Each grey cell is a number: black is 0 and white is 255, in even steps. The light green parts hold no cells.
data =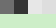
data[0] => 110
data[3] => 222
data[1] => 52

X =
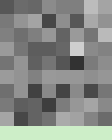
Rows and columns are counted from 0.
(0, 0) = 87
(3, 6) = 138
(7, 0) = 122
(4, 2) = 96
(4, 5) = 50
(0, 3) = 139
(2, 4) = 99
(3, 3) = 93
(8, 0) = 165
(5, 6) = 143
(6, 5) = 138
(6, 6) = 73
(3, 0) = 154
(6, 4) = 68
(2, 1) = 111
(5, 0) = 155
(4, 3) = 117
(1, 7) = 146
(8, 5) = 162
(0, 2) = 103
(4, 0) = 116
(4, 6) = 123

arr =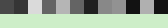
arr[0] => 72
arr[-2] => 176
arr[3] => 100

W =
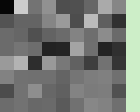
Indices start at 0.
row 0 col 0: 6
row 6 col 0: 76
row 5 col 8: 112
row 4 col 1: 179
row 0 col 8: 134
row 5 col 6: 125
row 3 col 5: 164
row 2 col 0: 107
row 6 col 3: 103
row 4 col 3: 153
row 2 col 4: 107
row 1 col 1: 100
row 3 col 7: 35
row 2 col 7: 140
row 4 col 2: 45
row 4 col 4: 120
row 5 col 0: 130
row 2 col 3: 99
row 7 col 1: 114
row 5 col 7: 128
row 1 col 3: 133

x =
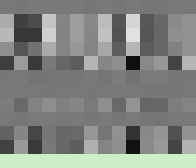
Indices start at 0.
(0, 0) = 120
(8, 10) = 118
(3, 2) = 114
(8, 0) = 120
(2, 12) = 143
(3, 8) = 93
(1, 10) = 87
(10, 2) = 57
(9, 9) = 50
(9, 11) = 148
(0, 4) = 121
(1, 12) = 138
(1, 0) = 171
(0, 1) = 119
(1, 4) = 132
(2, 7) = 193
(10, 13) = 178
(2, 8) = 82
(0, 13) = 120
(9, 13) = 146
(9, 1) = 134
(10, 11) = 152
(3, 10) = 92
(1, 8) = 85
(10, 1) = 153
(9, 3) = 118
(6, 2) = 120
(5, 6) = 121
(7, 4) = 128
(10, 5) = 94
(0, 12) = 120
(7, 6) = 122
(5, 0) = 119
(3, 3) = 170
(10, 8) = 143
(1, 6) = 136

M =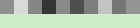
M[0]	143
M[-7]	54
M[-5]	79

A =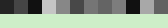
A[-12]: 36
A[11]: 98
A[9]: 17
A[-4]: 125

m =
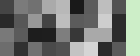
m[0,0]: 69
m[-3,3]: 68
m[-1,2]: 113
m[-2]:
[121, 91, 29, 30, 126, 55, 169, 169, 43]
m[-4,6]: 92
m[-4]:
[69, 123, 113, 170, 184, 25, 92, 190, 82]
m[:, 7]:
[190, 206, 169, 42]
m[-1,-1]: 90

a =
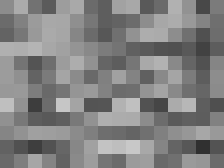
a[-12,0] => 140
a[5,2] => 99
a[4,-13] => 110
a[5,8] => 161
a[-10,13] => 112
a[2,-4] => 141
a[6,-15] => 153
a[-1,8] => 107
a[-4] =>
[145, 120, 93, 89, 95, 121, 146, 175, 172, 171, 140, 108, 90, 96, 93, 129]
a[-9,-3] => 89
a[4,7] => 101
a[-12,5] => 169
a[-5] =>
[191, 146, 61, 108, 198, 164, 84, 85, 178, 192, 82, 70, 171, 183, 94, 79]
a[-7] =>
[156, 144, 99, 123, 165, 139, 105, 128, 161, 131, 96, 137, 165, 124, 93, 141]
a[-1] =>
[105, 126, 166, 132, 98, 138, 157, 117, 107, 155, 158, 105, 112, 154, 150, 107]
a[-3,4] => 155
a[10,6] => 161
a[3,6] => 137
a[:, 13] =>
[146, 153, 112, 89, 101, 124, 111, 183, 96, 151, 87, 154]
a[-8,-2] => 81
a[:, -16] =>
[140, 107, 99, 176, 156, 156, 152, 191, 145, 133, 98, 105]
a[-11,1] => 129
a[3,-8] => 116
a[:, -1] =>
[123, 111, 109, 93, 133, 141, 139, 79, 129, 153, 83, 107]
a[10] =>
[98, 81, 62, 82, 102, 135, 161, 195, 190, 200, 168, 133, 100, 87, 48, 83]
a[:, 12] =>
[177, 172, 141, 80, 137, 165, 137, 171, 90, 143, 100, 112]
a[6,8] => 108
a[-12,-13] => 91
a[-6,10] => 148
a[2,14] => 80
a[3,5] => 148
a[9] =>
[133, 146, 160, 158, 155, 139, 127, 110, 107, 100, 112, 128, 143, 151, 167, 153]

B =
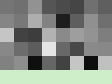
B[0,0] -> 117
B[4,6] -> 14
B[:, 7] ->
[95, 111, 126, 136, 192]
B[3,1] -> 108
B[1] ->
[133, 120, 174, 130, 30, 94, 144, 111]
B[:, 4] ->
[75, 30, 138, 104, 66]
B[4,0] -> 129
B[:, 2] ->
[146, 174, 61, 92, 15]
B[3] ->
[136, 108, 92, 228, 104, 72, 138, 136]
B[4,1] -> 142
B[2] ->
[197, 66, 61, 178, 138, 158, 147, 126]
